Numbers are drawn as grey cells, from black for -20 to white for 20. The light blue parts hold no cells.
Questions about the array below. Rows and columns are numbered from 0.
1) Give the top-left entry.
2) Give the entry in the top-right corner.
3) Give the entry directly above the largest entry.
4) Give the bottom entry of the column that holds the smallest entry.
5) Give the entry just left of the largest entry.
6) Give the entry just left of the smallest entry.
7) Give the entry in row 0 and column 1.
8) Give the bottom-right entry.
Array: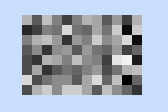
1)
8
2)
8
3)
-10
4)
-4
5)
16
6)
10
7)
-6
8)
-12

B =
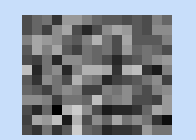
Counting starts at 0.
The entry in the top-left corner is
-8
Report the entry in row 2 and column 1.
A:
6
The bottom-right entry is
-2
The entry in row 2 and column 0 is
0
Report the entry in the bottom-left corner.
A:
-8
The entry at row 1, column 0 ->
-8
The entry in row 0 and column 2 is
-2
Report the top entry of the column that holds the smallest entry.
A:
-12
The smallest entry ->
-20
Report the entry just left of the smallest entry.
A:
-4
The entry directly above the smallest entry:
-10
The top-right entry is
-4
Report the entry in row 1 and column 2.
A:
-10
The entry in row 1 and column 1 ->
-4

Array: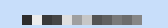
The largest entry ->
17
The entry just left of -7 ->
11

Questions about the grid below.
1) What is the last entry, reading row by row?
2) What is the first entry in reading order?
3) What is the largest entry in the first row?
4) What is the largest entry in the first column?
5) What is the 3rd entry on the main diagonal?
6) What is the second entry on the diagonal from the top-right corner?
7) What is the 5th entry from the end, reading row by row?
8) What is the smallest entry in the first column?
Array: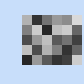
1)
12
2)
8
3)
14
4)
10
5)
10
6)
12
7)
4
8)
-14

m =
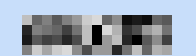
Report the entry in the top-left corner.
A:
10
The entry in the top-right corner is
-6
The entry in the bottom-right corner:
6
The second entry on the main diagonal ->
0
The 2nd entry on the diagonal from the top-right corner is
8
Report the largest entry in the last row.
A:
14
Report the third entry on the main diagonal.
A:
-10
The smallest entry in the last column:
-10
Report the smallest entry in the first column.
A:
-16
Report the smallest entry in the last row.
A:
-14

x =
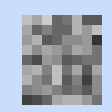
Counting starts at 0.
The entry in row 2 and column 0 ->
4
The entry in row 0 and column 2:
12
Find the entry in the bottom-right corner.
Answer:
-2
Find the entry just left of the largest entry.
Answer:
6
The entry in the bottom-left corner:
-10
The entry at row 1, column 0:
6
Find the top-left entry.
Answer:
10
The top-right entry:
-6
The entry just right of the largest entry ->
-4
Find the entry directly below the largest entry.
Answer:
0
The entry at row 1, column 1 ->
-4
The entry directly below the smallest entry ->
-2

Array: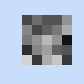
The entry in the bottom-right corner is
-11
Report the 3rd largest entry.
9
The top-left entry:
-9
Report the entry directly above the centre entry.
-5
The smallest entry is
-17
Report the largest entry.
13
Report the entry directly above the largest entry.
-13

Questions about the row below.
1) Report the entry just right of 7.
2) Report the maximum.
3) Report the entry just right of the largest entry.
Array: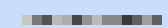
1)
-9
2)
11
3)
-1

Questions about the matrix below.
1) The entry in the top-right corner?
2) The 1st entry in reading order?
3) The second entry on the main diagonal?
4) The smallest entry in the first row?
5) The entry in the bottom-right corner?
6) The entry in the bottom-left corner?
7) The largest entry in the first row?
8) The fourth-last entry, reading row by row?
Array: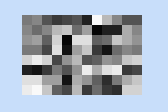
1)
-7
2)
-1
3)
-3
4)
-15
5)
13
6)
17
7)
19
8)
-11

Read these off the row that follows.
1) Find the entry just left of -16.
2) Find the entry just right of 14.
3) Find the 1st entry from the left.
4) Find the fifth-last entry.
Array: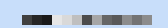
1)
-14
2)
10
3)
-10
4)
-4
